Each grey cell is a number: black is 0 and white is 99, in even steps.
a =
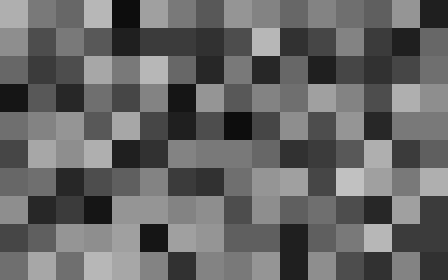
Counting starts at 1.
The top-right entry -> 12
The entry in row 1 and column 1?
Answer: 68
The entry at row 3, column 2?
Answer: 23
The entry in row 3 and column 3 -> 30
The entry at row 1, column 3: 40
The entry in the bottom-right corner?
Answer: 19
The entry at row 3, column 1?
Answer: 40
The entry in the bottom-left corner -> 43
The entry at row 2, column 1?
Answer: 55
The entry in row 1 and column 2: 47
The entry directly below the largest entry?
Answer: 30
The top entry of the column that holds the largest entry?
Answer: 43
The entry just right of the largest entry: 62
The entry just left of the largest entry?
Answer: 27
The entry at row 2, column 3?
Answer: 47
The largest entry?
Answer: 75
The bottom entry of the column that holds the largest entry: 30
